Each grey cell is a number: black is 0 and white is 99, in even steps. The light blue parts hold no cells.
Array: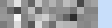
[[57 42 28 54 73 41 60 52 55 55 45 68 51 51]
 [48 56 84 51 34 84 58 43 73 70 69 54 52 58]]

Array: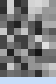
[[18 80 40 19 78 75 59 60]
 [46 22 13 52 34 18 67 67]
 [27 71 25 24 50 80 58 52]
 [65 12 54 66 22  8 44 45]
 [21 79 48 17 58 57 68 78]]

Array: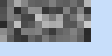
[[31 49 17 35 56 55 20 28 25 50 31 51 20]
 [16 40 74 29 34 49 70 66 68 34 33 49 78]
 [61 36 23 20 39 32 47 37 43 44 47 37 17]]

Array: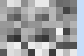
[[66 60 52 69 77 68 63 71 54 26 42]
 [59 59 72 50 58 57 68 67 69 58 69]
 [62 27 19 66 51 27 21 46 75 57 70]
 [35 86 82 68 24 93 82 23 91 73 90]]

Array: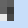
[[38 22]]

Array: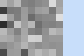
[[24 47 48 60 52 61 63 47 66]
 [17 40 77 62 71 43 51 50 53]
 [67 65 58 66 81 80 57 59 59]
 [29 60 61 34 64 72 66 72 57]]

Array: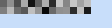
[[49 72 42 34 74 57  3 41 56 57 17 75 10]]

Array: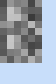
[[37 76 62 42 36 37]
 [56 60 39 45 71 46]
 [33 77 62 34 43 33]
 [34 48 50 64 31 61]]
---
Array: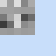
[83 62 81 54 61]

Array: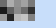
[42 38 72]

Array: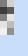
[48 35]

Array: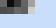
[40 32]

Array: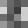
[59 39 53 41]

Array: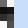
[41  8]

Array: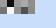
[61 96]

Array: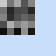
[78 15 31 60  8]

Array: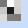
[46 11 48]
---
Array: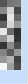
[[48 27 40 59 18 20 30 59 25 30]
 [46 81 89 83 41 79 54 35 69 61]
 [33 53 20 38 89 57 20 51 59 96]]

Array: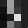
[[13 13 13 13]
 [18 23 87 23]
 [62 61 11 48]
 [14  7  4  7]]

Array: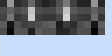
[[15 29 21 36 31]
 [58 37 42  8  1]
 [14 29 21 35 30]
 [14 30 23 30 31]
 [25 34 27 18 23]
 [47 75 82 23 15]
 [31 36 27 11 14]
 [18 28 21 38 31]
 [13 27 21 34 31]
 [20 30 24 30 35]
 [40 75 79 27 12]
 [22 33 26 24 32]
 [17 29 21 31 33]
 [59 38 46  8  4]
 [18 29 26 36 30]]

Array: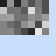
[[31 31 60 81 50]
 [46 49 52 28 90]
 [32 85 56 64 15]
 [49 35 44 55 28]
 [15 45 45 36 40]
 [57 44 62 42 52]
 [12 76 60 51 51]]

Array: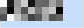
[[47  0 39]
 [63 77 33]
 [39 68 65]
 [40 47 35]
 [ 8 73 26]
 [79 33 55]
 [58 62 75]
 [11  2 97]
 [97 48 32]]

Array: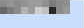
[[56 59]
 [53 53]
 [48 16]
 [56 74]
 [61 80]
 [60 60]
 [57 69]
 [54 54]
 [58 48]
 [54 40]]
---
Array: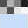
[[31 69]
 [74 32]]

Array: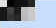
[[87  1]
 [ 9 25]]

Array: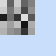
[[84 38]
 [79 47]]

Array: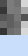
[[30 48]
 [21 48]]

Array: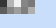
[[21 70]
 [36 52]]

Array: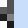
[[97 32]
 [36 32]]
